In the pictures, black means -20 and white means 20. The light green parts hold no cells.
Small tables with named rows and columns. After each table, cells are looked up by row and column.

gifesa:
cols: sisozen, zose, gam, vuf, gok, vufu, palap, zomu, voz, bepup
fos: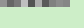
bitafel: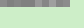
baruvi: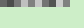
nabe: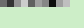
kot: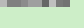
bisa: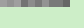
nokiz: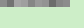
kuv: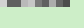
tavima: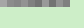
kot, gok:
5
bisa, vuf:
-2
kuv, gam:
-5
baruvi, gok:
0
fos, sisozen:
3
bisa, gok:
2
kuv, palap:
-5
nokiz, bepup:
2
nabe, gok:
-5

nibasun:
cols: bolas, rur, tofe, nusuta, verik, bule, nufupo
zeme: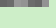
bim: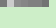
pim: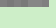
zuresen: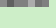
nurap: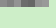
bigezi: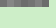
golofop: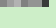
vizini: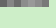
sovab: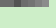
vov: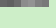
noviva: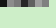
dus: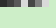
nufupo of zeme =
3
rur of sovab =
-3
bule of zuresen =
-2
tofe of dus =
-6
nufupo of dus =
14
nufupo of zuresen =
0
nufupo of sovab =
2
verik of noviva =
-5
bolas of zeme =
-4
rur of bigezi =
1
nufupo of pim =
0
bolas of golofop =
1
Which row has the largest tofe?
golofop

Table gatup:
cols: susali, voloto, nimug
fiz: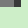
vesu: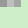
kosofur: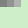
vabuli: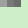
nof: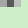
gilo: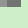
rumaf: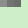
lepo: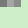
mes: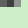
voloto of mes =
-10
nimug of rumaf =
-3
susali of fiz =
-1
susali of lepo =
-1
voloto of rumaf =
-2
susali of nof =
6
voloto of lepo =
6
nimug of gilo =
-2
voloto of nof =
-6
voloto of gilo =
-2
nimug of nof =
10
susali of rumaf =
2
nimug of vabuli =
-3
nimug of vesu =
6
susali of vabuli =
5
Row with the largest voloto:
vesu

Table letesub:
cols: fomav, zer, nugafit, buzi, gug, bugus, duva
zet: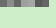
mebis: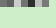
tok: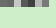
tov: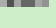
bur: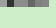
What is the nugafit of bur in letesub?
2
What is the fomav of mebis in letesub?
-2
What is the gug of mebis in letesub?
-13
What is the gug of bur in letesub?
-4
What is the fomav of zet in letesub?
-3
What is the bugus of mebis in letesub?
10

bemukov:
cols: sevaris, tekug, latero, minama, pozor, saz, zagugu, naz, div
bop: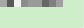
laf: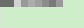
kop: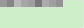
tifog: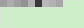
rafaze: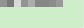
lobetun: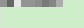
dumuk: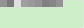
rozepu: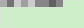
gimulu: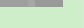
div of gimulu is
4
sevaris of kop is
4
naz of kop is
5
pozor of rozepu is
12
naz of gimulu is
4
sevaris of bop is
6
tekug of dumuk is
-1
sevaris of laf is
-3
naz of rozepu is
-5
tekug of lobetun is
-4
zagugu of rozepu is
1

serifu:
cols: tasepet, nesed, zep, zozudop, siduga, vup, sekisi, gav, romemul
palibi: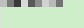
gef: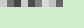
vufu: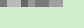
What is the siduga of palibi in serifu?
-6
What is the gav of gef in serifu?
10
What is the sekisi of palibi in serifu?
13
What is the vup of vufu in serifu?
-1
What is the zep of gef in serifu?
-9
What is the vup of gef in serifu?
0
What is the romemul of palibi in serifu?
-2
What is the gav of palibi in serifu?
9
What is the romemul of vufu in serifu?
5
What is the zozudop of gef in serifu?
12
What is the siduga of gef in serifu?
-8
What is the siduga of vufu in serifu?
4
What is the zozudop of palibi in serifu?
14
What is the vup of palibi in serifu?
2
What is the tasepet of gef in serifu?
12
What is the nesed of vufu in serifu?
9
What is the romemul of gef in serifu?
-4
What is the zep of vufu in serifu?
9
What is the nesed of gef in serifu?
-2

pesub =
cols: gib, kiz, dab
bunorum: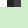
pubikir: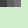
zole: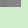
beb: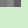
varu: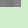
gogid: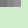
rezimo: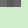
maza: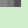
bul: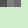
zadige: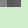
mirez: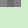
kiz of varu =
-1
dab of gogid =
3
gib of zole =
0
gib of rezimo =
-3
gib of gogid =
-1
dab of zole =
1
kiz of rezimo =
-6
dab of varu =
1
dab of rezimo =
-4
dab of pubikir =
-2
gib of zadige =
1
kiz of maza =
-1
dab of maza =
-7
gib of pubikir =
-10
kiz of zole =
1
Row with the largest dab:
gogid

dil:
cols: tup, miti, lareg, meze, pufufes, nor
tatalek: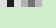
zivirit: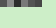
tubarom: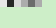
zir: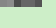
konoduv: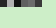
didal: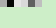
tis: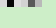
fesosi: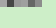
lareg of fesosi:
4
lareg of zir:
-8
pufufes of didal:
-5
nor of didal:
10
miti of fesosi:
-9
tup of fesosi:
6
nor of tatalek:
9
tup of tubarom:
16
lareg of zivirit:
-13
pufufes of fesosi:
-4
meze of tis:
13
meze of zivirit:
-1
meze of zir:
-4
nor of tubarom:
7
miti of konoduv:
8
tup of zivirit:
-7
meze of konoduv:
-5
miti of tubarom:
-14
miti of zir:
2
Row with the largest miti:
konoduv

